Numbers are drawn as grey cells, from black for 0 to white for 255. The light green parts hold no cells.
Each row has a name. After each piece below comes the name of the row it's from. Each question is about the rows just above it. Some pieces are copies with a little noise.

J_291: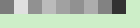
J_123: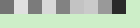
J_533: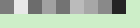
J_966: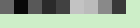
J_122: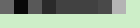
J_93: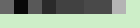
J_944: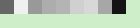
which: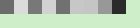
J_123
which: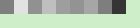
J_291

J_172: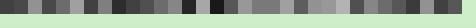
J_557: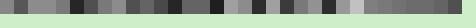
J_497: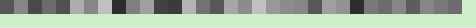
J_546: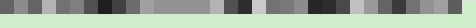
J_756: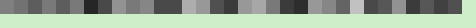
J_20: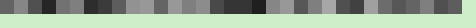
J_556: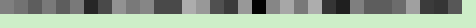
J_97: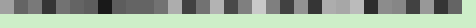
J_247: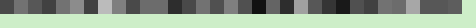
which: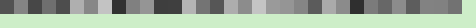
J_497
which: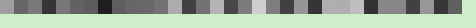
J_97
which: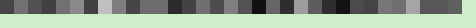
J_247
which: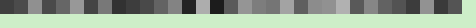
J_172

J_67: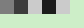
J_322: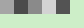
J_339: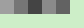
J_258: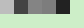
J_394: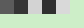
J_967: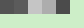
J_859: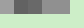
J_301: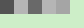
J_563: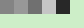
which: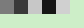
J_67
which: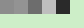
J_563
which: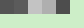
J_967

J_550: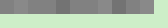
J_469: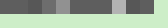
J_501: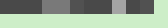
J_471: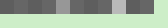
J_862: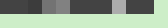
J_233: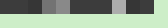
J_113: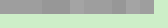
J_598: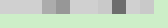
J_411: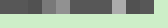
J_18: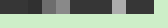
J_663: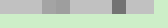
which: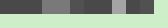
J_501
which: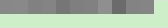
J_550
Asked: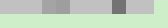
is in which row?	J_663

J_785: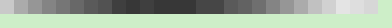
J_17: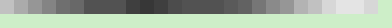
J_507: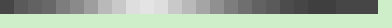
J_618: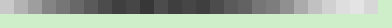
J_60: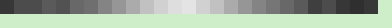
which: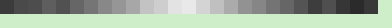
J_60
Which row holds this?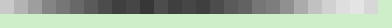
J_618
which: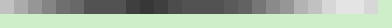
J_17

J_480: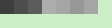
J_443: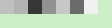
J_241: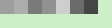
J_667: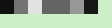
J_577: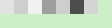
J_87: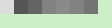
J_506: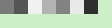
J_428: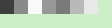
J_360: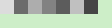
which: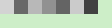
J_360
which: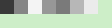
J_428
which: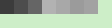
J_480
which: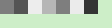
J_506

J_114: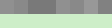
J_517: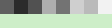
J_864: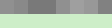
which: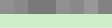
J_114
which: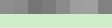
J_864
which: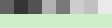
J_517

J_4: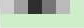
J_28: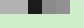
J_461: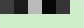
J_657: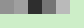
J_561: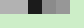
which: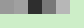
J_657
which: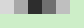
J_4
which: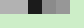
J_561
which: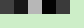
J_461

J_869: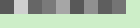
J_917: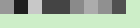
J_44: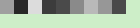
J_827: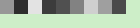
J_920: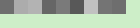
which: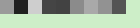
J_917
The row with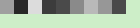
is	J_44
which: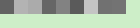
J_920

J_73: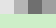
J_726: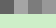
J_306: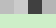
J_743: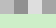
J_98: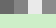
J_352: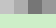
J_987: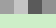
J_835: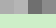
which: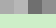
J_835
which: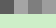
J_726
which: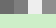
J_98

